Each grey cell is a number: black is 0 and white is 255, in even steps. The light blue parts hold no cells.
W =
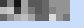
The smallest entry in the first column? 61
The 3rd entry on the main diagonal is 175
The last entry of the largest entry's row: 119
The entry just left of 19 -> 132
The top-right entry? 147
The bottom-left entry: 103
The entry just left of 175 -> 147
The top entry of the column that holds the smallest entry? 19
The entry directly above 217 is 132

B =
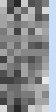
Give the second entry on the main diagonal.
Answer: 65
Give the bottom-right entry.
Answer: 216
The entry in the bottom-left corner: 216
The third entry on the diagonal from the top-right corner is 175
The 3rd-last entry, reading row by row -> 204
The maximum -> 231
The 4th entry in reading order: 204
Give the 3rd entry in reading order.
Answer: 40
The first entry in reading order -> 204
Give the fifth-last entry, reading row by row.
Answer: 40
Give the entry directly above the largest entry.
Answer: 188
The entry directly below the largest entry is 175
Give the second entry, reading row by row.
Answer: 80
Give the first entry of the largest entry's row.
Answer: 65
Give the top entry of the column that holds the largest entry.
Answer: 122

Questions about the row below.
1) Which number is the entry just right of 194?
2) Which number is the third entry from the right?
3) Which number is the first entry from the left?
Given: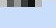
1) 91
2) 59
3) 194

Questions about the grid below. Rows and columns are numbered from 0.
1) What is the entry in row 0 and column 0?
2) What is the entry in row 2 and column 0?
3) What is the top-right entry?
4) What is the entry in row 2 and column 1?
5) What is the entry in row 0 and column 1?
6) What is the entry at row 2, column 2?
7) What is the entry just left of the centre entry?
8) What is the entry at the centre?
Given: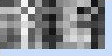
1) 78
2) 133
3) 93
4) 106
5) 78
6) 133
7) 106
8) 48

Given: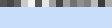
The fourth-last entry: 128
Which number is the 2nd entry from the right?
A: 59
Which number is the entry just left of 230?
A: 86
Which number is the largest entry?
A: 243
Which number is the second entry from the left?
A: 71

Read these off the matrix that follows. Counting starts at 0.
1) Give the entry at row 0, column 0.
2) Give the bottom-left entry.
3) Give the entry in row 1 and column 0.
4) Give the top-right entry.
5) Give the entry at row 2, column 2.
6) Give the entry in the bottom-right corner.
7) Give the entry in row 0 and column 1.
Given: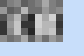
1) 95
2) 139
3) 152
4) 111
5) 183
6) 127
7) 127

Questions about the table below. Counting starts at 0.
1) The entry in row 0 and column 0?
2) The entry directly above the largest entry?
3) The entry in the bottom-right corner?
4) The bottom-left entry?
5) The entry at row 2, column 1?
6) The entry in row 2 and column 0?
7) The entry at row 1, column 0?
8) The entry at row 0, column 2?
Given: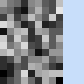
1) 164
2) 191
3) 1
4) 33
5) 164
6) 63
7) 120
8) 106

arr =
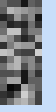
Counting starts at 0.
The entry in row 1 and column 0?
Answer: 96
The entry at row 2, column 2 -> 153
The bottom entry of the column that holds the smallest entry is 112
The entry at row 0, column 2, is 80
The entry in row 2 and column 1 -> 65
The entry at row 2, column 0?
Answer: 36
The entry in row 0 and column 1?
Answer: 80
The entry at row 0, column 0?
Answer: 112
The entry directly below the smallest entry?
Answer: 36
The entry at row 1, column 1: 182
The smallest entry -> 8
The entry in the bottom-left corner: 65
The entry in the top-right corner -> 80
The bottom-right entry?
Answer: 65
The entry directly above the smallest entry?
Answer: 166

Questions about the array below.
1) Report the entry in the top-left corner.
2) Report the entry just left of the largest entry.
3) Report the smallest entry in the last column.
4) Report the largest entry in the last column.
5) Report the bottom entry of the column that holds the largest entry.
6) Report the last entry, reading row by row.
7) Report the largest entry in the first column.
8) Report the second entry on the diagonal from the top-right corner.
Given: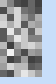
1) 186
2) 130
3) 65
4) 200
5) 77
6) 158
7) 214
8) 102

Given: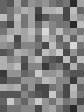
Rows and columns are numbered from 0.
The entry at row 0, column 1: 85
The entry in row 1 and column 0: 101
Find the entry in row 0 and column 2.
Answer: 163
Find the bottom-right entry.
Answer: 133
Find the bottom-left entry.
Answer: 85
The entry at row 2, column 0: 188
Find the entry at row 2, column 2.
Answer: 188
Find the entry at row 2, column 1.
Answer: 117
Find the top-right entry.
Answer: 163
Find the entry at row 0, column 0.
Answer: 101

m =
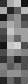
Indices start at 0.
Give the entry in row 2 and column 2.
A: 146
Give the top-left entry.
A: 49
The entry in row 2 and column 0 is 21
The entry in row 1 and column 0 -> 172
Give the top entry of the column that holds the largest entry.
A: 198
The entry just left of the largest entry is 198
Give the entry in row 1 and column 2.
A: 91
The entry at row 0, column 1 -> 172
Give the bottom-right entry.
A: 103
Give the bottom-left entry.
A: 36
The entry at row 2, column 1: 119

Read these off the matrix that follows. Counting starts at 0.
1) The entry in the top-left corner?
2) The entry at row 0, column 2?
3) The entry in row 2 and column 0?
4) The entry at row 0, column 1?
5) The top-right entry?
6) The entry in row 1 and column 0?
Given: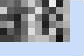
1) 105
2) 92
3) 78
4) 120
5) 177
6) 205

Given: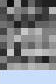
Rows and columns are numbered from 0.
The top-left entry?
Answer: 113
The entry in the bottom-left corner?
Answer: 70
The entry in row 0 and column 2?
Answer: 159
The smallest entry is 16
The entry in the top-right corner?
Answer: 32
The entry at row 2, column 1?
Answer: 58
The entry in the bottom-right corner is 145
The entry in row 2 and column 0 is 85
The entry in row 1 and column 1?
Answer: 171

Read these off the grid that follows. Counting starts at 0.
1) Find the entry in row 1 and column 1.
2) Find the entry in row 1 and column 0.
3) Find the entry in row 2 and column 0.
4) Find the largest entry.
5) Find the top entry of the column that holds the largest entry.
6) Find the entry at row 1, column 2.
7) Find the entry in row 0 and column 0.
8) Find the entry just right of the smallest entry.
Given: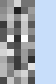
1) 170
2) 140
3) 155
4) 254
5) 115
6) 30
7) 127
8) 102
